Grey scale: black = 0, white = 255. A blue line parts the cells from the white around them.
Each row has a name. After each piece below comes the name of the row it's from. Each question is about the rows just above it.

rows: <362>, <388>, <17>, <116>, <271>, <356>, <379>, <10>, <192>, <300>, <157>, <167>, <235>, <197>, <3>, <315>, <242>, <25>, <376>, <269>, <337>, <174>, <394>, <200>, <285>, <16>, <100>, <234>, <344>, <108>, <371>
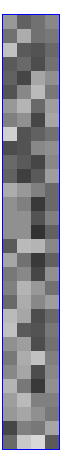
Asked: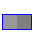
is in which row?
<235>
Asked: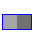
<25>
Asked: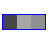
<271>
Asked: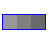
<235>
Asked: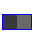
<197>
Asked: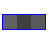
<167>
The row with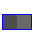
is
<174>

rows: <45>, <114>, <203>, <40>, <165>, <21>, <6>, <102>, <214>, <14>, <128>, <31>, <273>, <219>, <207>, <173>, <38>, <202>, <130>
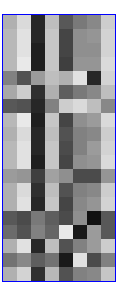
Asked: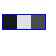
<202>
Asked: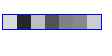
<214>
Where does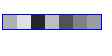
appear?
<38>
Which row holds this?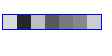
<45>
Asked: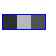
<130>

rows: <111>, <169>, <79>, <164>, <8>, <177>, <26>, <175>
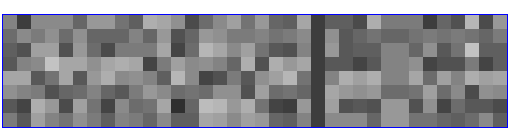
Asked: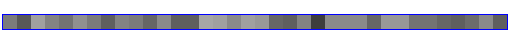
<175>
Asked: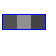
<26>
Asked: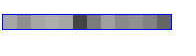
<164>
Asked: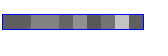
<79>
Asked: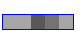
<8>
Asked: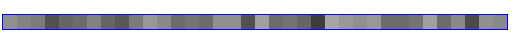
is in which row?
<177>

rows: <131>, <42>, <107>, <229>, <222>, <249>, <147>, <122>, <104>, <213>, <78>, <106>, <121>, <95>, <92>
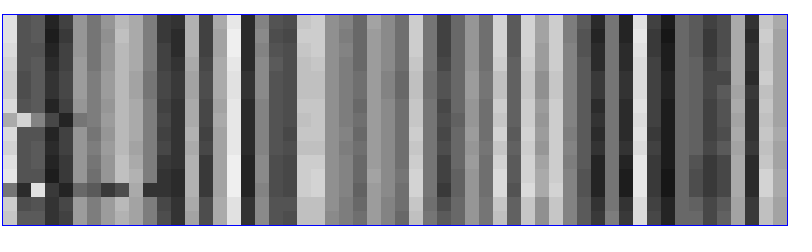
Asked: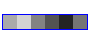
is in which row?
<121>
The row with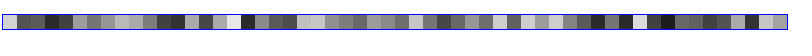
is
<229>
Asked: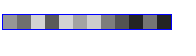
<42>
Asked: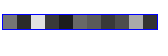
<107>
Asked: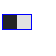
<131>

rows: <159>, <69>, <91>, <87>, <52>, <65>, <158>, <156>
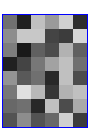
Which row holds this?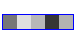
<65>
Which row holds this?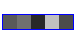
<52>
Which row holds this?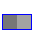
<87>
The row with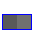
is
<52>
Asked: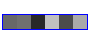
<158>
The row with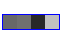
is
<158>
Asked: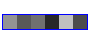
<52>

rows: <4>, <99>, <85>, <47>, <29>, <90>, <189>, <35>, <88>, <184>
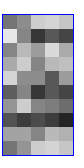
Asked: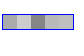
<47>

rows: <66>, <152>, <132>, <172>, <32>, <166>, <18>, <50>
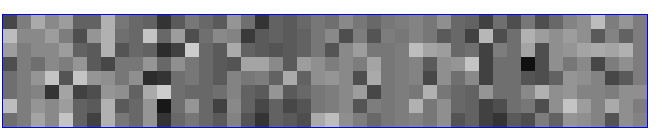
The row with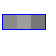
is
<132>
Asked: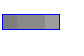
<132>
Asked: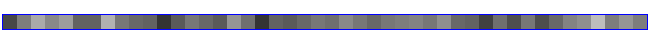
<66>
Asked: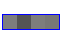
<152>

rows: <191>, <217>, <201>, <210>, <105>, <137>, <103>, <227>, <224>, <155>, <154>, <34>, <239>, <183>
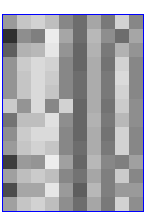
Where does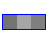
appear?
<34>
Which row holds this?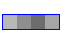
<217>
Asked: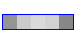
<210>
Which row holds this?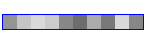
<105>
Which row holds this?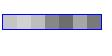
<191>
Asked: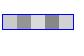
<103>
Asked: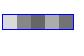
<224>

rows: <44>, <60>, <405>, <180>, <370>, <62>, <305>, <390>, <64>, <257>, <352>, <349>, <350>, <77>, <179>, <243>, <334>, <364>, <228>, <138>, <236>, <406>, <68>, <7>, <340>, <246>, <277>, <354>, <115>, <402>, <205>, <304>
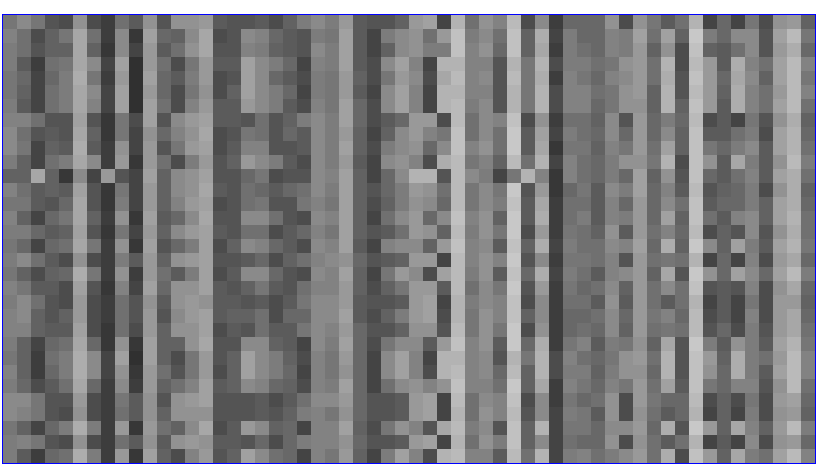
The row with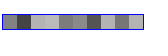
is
<305>
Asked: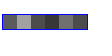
<68>
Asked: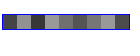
<246>
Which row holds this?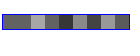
<405>
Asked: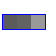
<364>
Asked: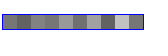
<257>
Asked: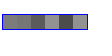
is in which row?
<115>

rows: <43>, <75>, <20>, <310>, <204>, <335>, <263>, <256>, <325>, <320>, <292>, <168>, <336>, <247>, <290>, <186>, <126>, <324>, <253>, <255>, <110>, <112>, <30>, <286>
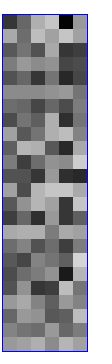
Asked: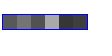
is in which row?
<20>
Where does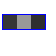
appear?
<168>
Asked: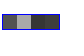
<20>
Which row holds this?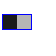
<253>
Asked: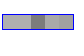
<186>
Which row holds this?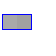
<186>
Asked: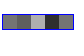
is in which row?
<256>

